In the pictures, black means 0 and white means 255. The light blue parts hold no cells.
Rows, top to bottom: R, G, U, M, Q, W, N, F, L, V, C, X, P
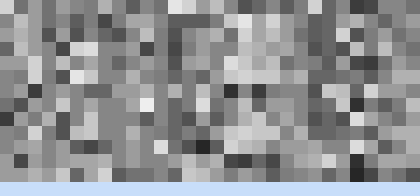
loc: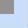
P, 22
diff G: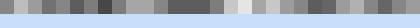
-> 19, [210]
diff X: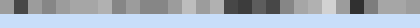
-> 18, [102]

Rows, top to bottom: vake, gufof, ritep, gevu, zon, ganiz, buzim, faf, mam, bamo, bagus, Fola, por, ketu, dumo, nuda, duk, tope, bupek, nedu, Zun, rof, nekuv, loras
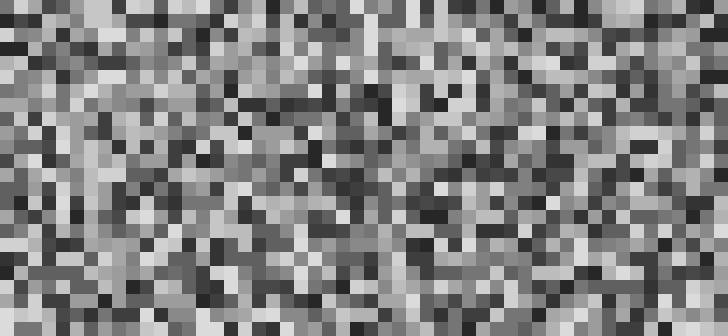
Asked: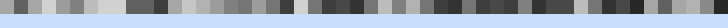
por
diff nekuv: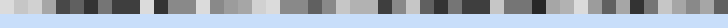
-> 3, [178]
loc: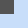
dumo, 48
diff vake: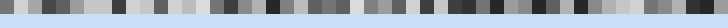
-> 29, [219]
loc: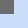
nedu, 12
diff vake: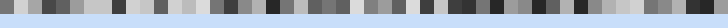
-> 20, [128]
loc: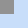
Fola, 29

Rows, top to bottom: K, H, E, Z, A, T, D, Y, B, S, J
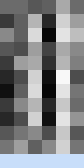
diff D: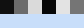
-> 1, [96]
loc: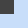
Z, 3
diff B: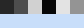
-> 3, [16]
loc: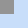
B, 5

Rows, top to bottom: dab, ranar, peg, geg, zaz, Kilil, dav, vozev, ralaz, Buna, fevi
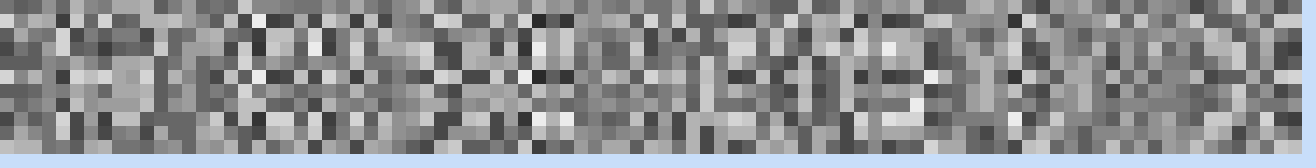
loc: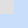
ralaz, 63
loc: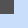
dab, 91
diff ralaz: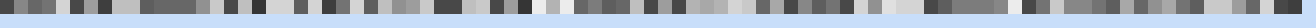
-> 2, [94]

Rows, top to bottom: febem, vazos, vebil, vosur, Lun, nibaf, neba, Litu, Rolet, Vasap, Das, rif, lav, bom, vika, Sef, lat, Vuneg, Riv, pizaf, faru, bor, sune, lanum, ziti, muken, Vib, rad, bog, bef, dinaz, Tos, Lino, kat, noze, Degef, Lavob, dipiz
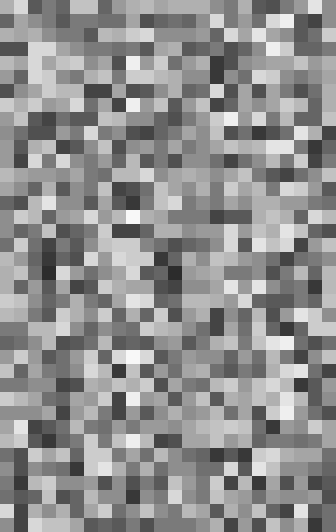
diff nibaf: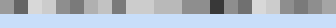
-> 12, [176]
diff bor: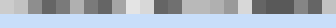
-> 21, [122]
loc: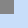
Vuneg, 10
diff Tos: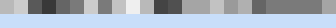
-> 21, [112]

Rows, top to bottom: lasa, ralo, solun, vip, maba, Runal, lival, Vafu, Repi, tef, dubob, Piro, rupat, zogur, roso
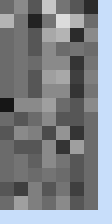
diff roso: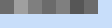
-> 4, [138]
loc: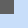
Piro, 2
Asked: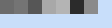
solun
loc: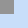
tef, 4
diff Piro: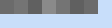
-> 5, [86]
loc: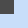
tef, 3
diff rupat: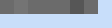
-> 3, [116]

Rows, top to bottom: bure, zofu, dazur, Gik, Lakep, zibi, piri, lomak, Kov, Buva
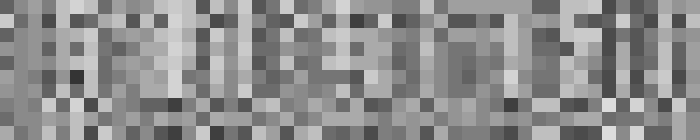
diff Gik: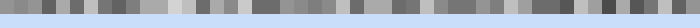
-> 49, [159]
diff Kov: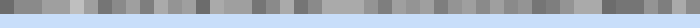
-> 4, [148]
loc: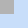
dazur, 5

